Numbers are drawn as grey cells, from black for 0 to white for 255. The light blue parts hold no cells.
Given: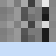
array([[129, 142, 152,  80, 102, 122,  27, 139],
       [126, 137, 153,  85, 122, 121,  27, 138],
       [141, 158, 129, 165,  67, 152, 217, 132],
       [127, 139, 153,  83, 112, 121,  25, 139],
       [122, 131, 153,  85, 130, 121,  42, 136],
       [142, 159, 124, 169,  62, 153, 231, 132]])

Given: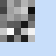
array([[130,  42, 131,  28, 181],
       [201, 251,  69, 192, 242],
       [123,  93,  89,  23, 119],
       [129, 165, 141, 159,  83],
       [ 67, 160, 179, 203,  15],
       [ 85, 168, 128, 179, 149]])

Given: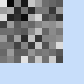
array([[118, 134, 102, 226, 112, 198, 113, 202,  72],
       [104, 154,  94,  95, 148, 116, 124, 110,  87],
       [117, 117,  67, 132,  60, 198,  82, 143, 219],
       [155,  84, 161,  42, 193,  53, 133, 134, 143],
       [110, 112,  98,  89, 140, 190, 102, 139, 120],
       [ 63, 156,  91, 120, 104, 132, 149, 143, 165],
       [218,  35,  50,  12, 172, 213,  76,  96,  51],
       [157, 171,  41, 113,  42, 120, 122,  56, 151],
       [234,   8, 130,  23, 197, 160, 110, 102,  89]])

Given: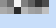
array([[171, 161,  41, 182, 160, 155, 191],
       [142, 105, 244, 127,  95,  49,  76]])

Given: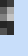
array([[ 82,  44],
       [ 37,  44],
       [130, 194],
       [ 97, 169],
       [ 40,  62]])

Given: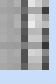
array([[167, 163, 159,  97, 174, 176,  71],
       [172, 165, 165,  81, 192, 193, 100],
       [173, 165, 171,  81, 211, 205, 135],
       [158, 157, 155, 124, 158, 158,  54],
       [173, 165, 168,  79, 201, 200, 117],
       [170, 165, 162,  87, 183, 185,  85],
       [168, 162, 177, 106, 235, 202, 186],
       [171, 164, 175,  86, 220, 207, 153],
       [163, 160, 156, 109, 166, 166,  61],
       [170, 163, 176,  95, 228, 206, 170]])
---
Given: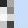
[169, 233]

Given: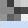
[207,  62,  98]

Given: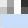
[ 47, 254]

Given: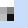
[252, 173]

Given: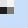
[244,  29]

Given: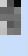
[  8,  96, 114]

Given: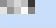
[ 55, 250]
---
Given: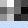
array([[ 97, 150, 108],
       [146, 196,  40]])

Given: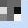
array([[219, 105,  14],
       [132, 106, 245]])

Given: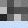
array([[192,  61,  78],
       [ 37, 102, 193]])

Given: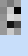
array([[134, 200,   3],
       [147, 217, 205]])

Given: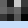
array([[103,  82, 102],
       [ 54,  25,  86]])

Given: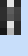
array([[46, 93, 65],
       [46, 85, 63]])
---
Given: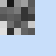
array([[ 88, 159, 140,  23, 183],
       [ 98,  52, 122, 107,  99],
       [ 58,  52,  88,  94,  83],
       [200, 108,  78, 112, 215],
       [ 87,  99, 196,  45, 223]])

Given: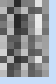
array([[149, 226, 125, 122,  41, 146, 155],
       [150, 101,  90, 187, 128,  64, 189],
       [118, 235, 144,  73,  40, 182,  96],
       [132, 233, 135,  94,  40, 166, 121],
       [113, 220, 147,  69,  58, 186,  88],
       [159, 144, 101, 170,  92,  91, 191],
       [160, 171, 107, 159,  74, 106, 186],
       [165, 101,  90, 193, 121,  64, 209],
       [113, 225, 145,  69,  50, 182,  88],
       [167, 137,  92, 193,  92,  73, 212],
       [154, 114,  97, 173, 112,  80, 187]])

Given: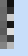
array([[ 17, 110],
       [ 47, 104],
       [204, 106],
       [ 23,  98],
       [221,  90],
       [ 62, 112],
       [184, 132]])

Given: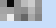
array([[150, 204, 187, 145,  10, 144],
       [144, 182, 141, 145, 162, 164],
       [133, 167, 103, 137, 234, 171]])

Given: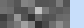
array([[ 83, 123,  88,  85,  84, 125, 131,  86, 100, 110],
       [ 98,  89,  95, 122, 194, 105,  78,  81, 109, 114],
       [108, 105,  85,  81, 104,  51,  84, 150,  88,  62],
       [115, 142, 110,  73,  49, 130, 161, 122, 103,  79]])

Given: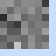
array([[ 60, 135, 137, 138, 121, 154, 147],
       [147, 119, 149, 130, 137, 106, 140],
       [ 81, 118, 122, 104, 155, 141,  44],
       [121, 126, 111, 138,  59,  78, 103],
       [157, 120, 122, 148,  92,  90, 138],
       [104, 114, 142, 104, 115, 117,  95],
       [137, 118, 148, 110, 196,  86, 113]])

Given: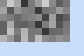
array([[117,  94, 138, 204, 157, 122,  53, 165, 200, 142],
       [131, 155, 121, 116,  58, 123, 128, 147,  88, 164],
       [ 95,  74, 159,  66, 140, 130, 123, 104, 123, 134],
       [118,  84, 164, 126,  56, 110,  97, 101, 171,  98],
       [123, 107, 105,  55, 121, 118, 179, 126, 193,  99],
       [135, 143, 127, 141, 189, 122, 186, 111, 151, 179]])
